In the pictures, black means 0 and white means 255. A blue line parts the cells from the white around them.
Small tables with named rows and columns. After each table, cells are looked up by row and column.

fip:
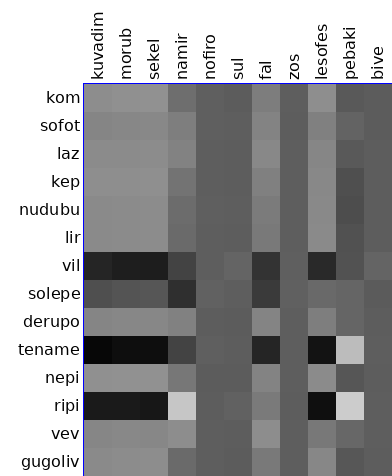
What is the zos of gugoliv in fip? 94
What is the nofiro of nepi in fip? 92
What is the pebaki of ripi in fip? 204
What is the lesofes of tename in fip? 19
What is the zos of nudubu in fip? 94
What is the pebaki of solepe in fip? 101
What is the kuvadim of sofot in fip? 133
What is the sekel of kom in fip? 145
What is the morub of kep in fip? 142
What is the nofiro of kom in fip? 95
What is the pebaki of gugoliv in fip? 87
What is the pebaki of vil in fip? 82
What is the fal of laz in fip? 136
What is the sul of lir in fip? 93
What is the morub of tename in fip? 14
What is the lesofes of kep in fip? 136
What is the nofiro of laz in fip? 94

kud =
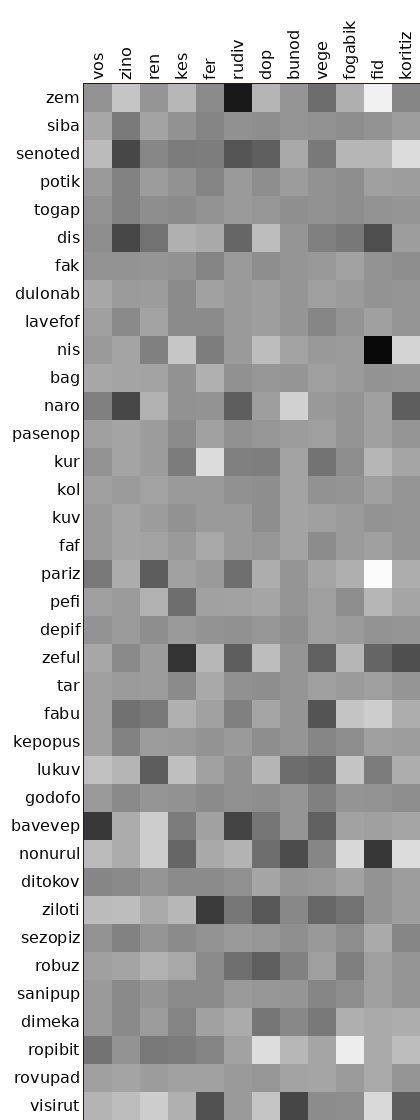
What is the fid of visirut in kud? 217
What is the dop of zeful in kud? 189
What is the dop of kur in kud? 126
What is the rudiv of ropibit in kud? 162
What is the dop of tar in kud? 142
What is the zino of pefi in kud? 155
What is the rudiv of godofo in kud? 145

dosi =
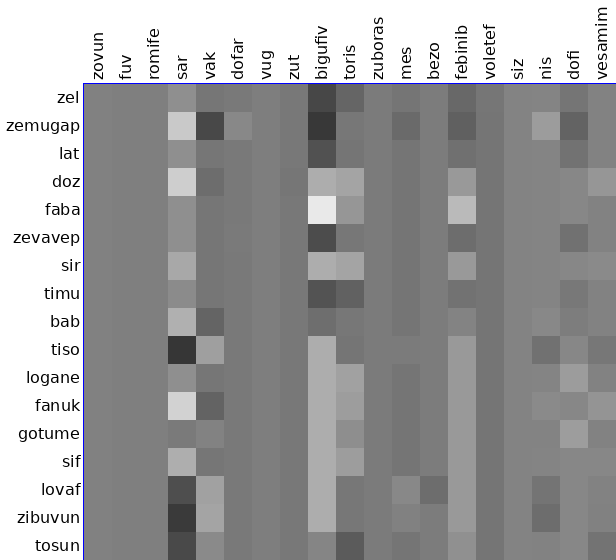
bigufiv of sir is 173
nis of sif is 132
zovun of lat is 129
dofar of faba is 121
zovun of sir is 129
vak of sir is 118
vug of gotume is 126
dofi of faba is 135
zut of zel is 120
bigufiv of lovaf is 173
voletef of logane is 117
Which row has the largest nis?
zemugap

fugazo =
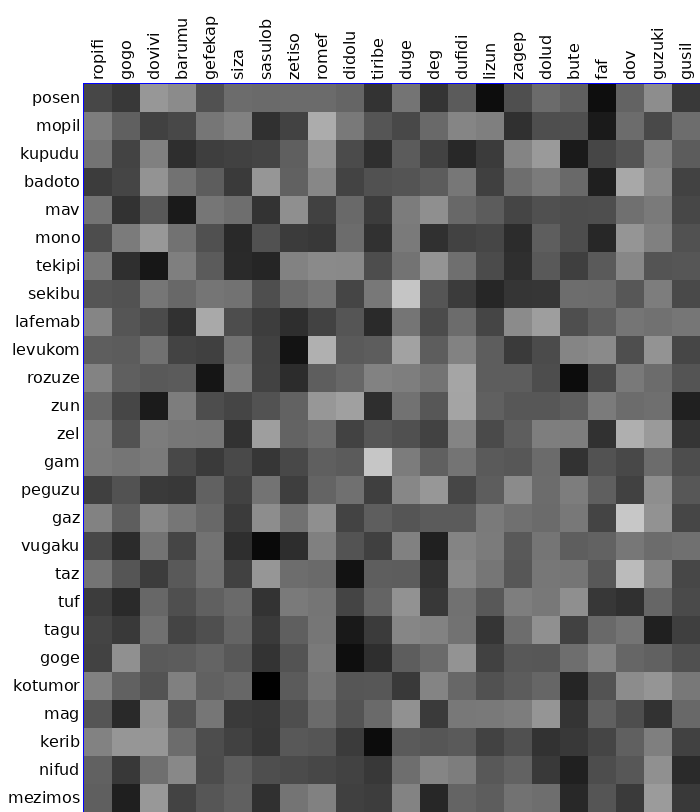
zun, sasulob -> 82
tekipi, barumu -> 127
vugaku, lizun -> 123
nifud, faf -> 77
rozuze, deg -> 115
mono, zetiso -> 59
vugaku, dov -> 119
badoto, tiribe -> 81

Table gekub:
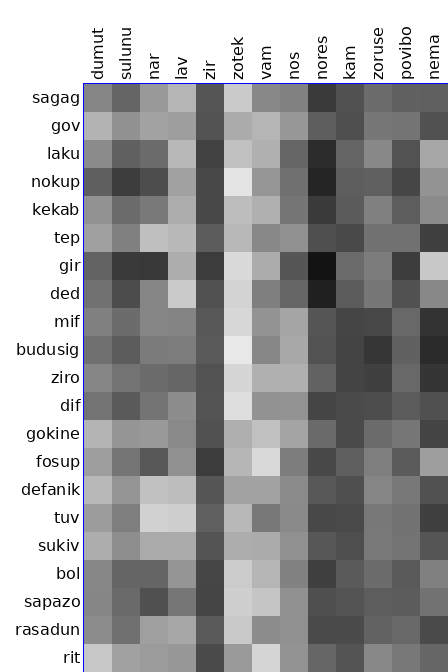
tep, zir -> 92
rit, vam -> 213
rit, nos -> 147
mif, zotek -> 215
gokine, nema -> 68
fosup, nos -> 125
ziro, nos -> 176
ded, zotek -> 211
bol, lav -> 149
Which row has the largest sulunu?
rit

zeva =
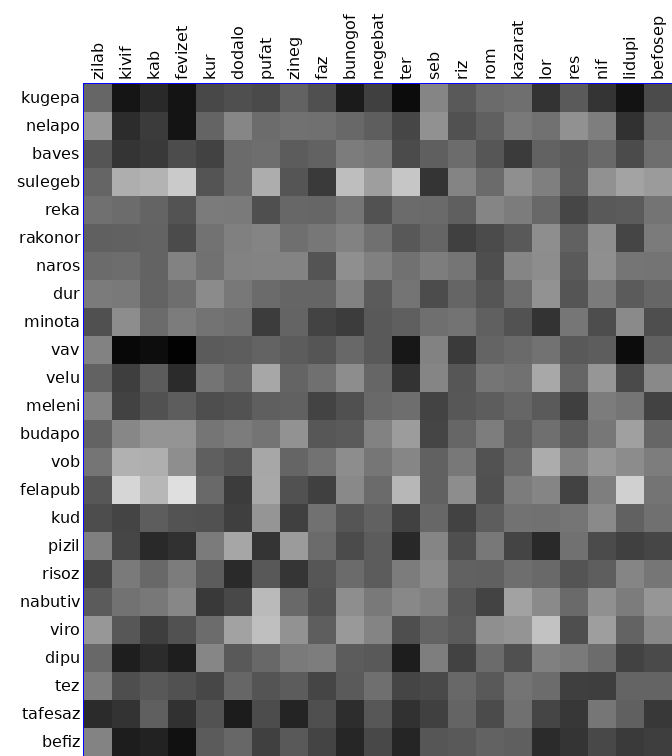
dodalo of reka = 122
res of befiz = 52
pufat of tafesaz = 76
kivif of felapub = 214
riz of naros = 117
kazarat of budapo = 95
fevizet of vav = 2
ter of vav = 23

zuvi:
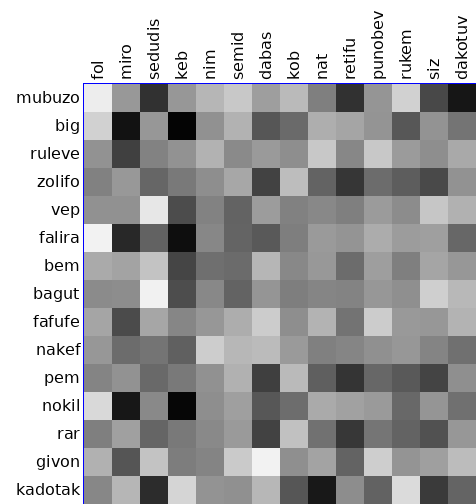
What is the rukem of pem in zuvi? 89
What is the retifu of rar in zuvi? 55
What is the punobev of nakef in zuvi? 144
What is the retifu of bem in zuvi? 108
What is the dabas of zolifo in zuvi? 66
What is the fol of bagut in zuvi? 139
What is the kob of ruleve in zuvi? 142
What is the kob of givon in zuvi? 143
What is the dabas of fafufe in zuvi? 204

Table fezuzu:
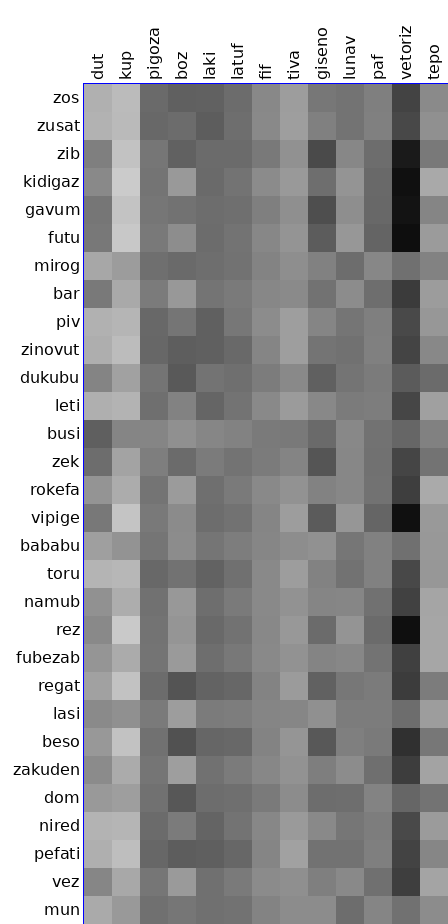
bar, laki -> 116
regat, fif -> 131
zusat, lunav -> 115
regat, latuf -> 103
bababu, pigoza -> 117
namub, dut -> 145
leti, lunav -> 123
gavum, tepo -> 133
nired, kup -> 181
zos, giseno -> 119

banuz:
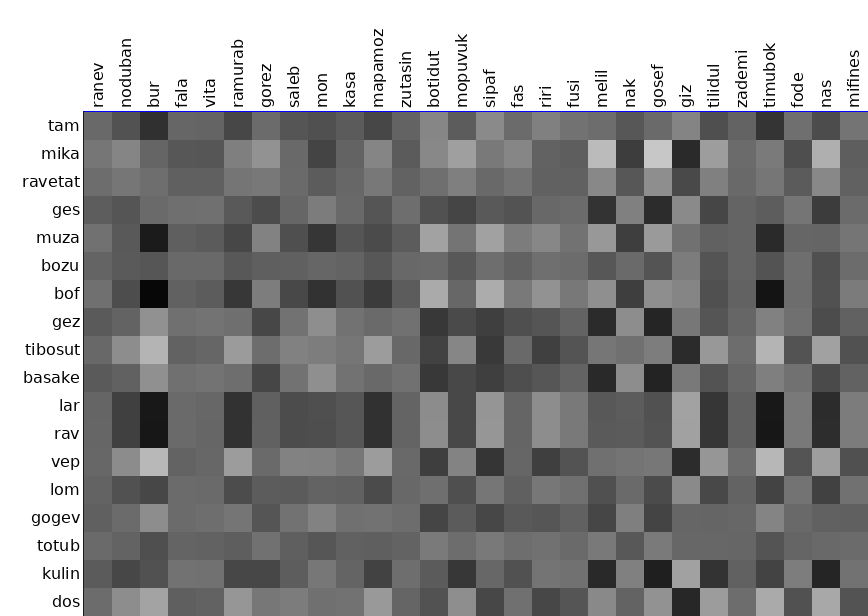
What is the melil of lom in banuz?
80
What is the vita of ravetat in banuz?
96
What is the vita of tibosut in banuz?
102
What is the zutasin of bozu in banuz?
104
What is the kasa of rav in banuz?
86
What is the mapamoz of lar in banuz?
49
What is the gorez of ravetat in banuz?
120
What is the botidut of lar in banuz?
140
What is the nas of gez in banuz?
76
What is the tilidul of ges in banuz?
70
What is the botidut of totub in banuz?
122
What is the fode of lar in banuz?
121
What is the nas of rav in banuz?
45
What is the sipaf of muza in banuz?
161
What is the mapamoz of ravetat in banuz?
120
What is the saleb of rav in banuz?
76

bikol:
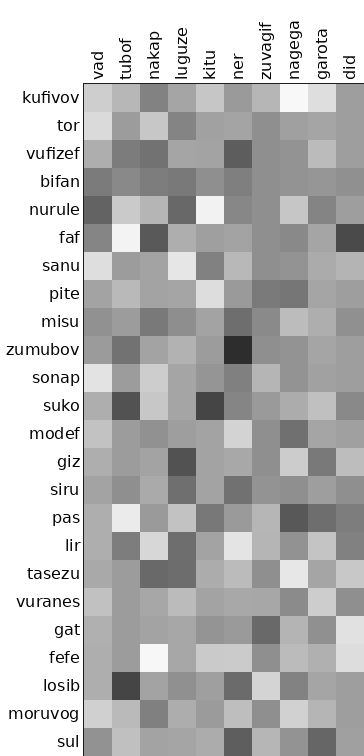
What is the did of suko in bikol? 137
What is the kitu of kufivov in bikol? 198
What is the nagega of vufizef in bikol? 147
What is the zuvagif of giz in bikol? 143
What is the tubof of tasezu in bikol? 156
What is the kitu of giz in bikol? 163
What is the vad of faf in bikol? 133
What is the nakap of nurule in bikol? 181
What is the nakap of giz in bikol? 163
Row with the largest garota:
kufivov

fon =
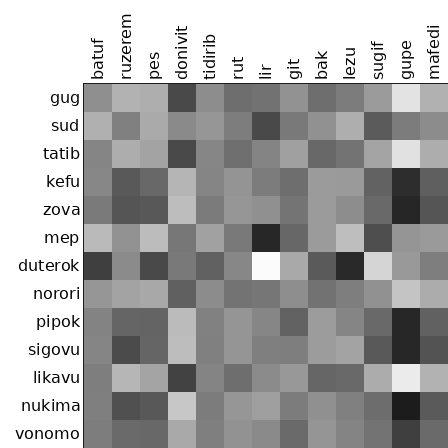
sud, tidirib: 150
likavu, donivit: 66
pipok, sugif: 105
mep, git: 103
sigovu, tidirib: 128
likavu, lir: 139
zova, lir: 144
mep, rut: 121
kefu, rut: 148
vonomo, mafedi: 106
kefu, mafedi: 95
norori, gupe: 196
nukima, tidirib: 124
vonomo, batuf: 125
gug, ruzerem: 178
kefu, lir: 124

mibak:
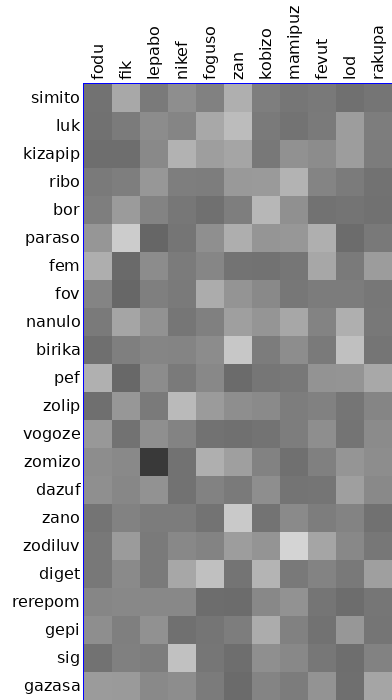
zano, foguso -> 115
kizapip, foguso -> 158
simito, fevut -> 121
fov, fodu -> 132
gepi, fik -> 127
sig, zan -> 110
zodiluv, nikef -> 136
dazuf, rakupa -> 137
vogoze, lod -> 116
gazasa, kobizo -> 132
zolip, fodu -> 111
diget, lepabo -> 122
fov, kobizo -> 137
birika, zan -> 199
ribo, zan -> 153
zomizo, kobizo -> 130
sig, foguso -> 118

